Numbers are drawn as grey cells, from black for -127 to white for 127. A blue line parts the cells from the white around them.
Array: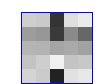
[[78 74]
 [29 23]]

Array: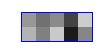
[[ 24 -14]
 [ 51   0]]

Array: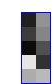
[[-95  19]
 [-67   5]]

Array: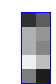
[[-78 -34]
 [ 48  21]]

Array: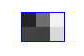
[[-91 -16]
 [-60 -62]]

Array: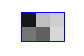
[[-103   63]
 [ -10  -30]]

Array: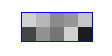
[[ 81  56]
 [-58  18]]
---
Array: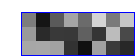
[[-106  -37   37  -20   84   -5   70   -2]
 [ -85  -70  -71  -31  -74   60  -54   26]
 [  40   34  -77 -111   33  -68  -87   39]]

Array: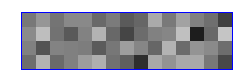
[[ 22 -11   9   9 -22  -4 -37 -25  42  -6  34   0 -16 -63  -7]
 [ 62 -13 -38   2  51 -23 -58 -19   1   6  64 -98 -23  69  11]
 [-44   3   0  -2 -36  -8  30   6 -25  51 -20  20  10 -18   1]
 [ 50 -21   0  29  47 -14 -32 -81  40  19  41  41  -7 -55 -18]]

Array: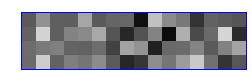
[[  18  -32  -33   38  -37  -26  -24 -111   65   11   -7  -76  -29  -35
   -41  -37]
 [  83  -32    3    9   41  -42  -88  -44    3 -115   47  -53  -21   85
   -84  -29]
 [  -5    0  -28  -30  -18  -61   35   19  -95  -22  -20    4  -37    2
    36  -18]
 [  77  -29   -1  -10   12  -36  -89  -73   13  -10   27   73  -14  -75
   -40  -20]]

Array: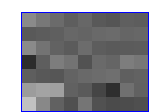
[[ -7 -20 -33 -24 -38 -42 -32 -34  10]
 [-35 -32 -24 -27 -22 -20 -26 -24 -38]
 [-12 -29 -36 -19 -34 -37 -36 -35  10]
 [-33  -2 -12 -45 -21 -26  -2  -8 -83]
 [-39 -41 -28 -22 -19 -16 -32 -29 -33]
 [ 35  32 -30 -37 -58 -81 -15 -30  28]
 [  8 -30 -47 -10 -46 -52 -51 -48  65]]

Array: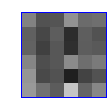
[[-45 -43  18 -20 -16   2]
 [-56 -34 -83 -33 -45 -31]
 [-63 -40 -80 -34 -38 -29]
 [-49 -40  11 -17  -5   5]
 [-54 -45 -96 -60 -45  21]
 [-14 -35  69 -27   7  25]]

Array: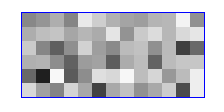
[[ 21  46   5 105  78  49  36  30  52  55 115  17   8]
 [ 62  68  38  54  43 101  19  74  92  55  89 102  45]
 [  6 -32  15  82  30  10  59  65  16  58 -64 -22  74]
 [ 51  13 -30  28  34 -34  44  61 -28  59  70  70  48]
 [-96 120 -36  13  95  88 119  61  86  24  59 110 -23]
 [ 33   4  84  40 -61  41  66  17  41  77 -52 110  88]]

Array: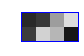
[[ -71   29   93  -86]
 [  82   54 -105  -67]]

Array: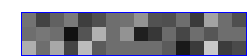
[[ -60  -30   -5  -65  -48  -17  -13   19  -45  -48  -17  -69   35  -17
   -48  -12]
 [  -8  -17 -110  -43   49  -17   19  -96  -72  -20  -57  -17  -41  -17
   -17  -17]
 [ -17   40  -59   60  -36  -17  -17  -17  -17  -36 -102  -68   73  -67
   -53   46]]

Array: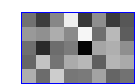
[[ -66    7  110  -70   14  -69  -40  -14]
 [  16   45   10  118  -16   57  -34   25]
 [ -85  -18   -4 -123   37   47   15  -16]
 [  67  -11   43   56  -32   53   42  -25]
 [ -19   77   -8   -5   35  -26  -13   46]]
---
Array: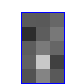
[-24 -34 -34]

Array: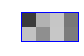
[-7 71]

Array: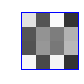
[-75  -2  23 118]

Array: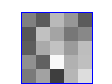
[-36  -8  66 -30  -5]

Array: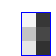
[-72  67]

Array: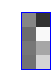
[-77 -19]
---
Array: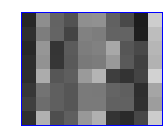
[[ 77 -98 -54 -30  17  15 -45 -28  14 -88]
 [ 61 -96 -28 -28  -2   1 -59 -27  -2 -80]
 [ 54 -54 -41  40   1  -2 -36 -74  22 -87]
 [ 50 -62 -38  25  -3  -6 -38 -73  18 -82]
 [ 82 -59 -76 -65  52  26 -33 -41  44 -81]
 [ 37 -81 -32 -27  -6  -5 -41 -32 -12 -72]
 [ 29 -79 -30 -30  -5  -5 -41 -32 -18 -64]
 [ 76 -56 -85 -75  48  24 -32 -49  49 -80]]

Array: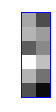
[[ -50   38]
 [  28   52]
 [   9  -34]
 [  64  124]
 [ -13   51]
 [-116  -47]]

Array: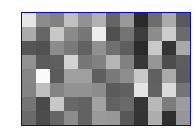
[[-38  43 -18 -85  25 -26  49  18  64   1  12 102]
 [-20  77  13 -66 -11 -47 109  -8  10  72 -25  43]
 [ 41 -74  73 -84 -33 -15  17 -30  -6  12 -47 -42]
 [-34 -50  22 -72   2  53   2  -8  82 -32 -36  18]
 [-36  42 -30  71  14  -6 -32  31  31 -36 122   6]
 [-11  91 -29 100 -30 -36  12  18  18   4  63   4]
 [ 28  -3  56 -73 -21 -29  34 -29 -23  71 -54 -10]
 [ 22 -80  46 -75 -39  24  26 -29  12 -26 -51 -21]]

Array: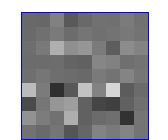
[[-14  -4 -15 -14 -22 -38   1 -24 -22]
 [-12  -7 -12 -15 -10 -19  -5 -15 -21]
 [  3  12 -34  -4  22  15  47  -6 -17]
 [-12 -16   1   6 -30 -27 -18 -19 -19]
 [ -9   4 -12  -5 -22 -19 -17  -9 -16]
 [-20 -35  87   3  67 -39 -80  -4  59]
 [-15 -30 -63 -58 -30  30  22  -9 -53]
 [-10 -77 -16 -20 -30  46 -14  -3  18]
 [-11   4  -5   3 -25 -42 -10 -21 -13]]

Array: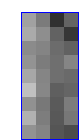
[[-27 -79  -4  33]
 [-73 -29  14  42]
 [-30 -19   4  11]
 [  5 -16  -3  19]
 [-21 -16   5  39]
 [-26 -32   7  64]
 [ -3 -37  -7  17]
 [ -8 -39  -2  49]
 [-51 -42   4  18]]

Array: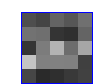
[[-15 -41 -28 -59 -49]
 [-27 -80 -75 -16 -13]
 [ 38 -18  51  -3 -74]
 [-63   0   1   0  68]
 [-62 -70 -80 -85 -57]]

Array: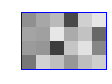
[[102  80 -54  58  39  16]
 [-23  66  43 103  32  36]
 [  6  98  69 -66  22  27]
 [ 78  62  23  63  82  -8]]
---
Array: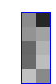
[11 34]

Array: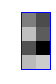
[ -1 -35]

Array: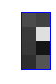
[-52  95]

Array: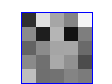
[-80 -97  37  17  -4]

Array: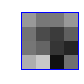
[ 25 -52 -74 -16]

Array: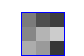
[ -4  52 -72]

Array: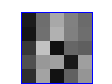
[-100  -15 -111 -102   21]
